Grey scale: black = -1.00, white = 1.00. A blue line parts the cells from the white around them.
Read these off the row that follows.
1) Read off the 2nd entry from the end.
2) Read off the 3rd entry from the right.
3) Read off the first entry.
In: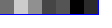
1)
-0.99
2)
-0.34
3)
-0.13
